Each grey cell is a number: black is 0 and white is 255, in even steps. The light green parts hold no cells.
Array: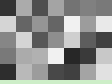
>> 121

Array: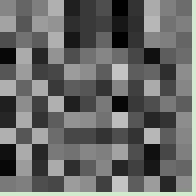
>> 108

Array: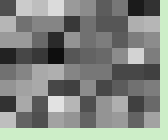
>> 50

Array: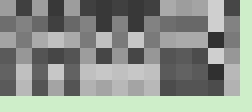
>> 70

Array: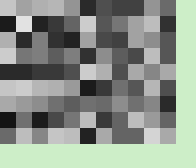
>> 106
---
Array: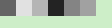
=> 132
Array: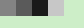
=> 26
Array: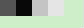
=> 196
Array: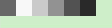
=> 82
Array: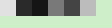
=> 68
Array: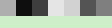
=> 84
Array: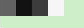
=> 60
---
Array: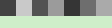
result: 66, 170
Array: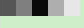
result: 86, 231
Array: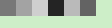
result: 120, 99
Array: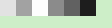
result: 226, 29
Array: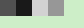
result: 81, 151
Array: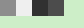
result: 141, 76
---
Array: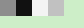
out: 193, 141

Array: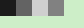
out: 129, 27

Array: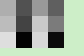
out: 95, 222

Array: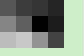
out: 37, 187

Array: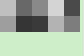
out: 73, 157

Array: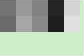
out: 212, 107

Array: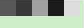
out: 221, 88

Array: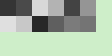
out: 149, 222

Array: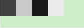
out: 235, 65

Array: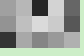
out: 102, 52
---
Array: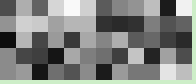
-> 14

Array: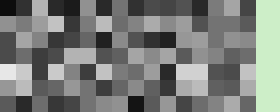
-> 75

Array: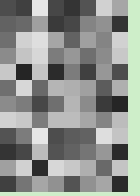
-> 112

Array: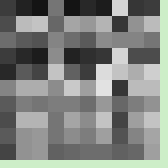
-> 109

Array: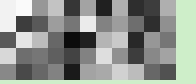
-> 89

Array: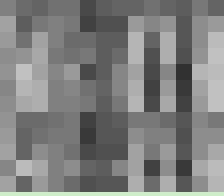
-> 154
